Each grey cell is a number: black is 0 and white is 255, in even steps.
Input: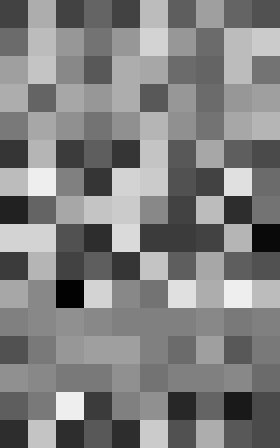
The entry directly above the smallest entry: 66
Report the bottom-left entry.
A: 45
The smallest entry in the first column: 33
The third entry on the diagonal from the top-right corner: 100
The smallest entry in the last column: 9
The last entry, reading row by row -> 74
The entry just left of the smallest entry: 136
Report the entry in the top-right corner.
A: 81
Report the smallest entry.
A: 2
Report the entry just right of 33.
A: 100
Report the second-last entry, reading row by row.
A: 88
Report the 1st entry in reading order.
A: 66
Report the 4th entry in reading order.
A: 100
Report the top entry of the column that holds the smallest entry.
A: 66
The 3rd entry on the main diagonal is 136
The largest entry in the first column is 211
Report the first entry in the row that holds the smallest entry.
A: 167
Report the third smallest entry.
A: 25
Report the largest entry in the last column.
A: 203
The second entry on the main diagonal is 188

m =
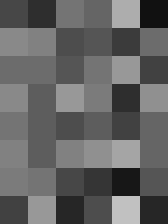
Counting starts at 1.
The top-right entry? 17
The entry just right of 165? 101
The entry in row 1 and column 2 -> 46
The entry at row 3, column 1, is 108
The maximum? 193
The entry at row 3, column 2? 108
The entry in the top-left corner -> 71
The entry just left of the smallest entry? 173
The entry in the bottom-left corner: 65
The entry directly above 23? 165
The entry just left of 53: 71
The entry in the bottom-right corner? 38

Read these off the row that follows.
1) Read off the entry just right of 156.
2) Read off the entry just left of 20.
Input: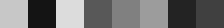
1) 35
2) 199

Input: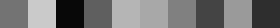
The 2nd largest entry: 181
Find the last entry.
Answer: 46
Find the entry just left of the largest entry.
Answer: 115
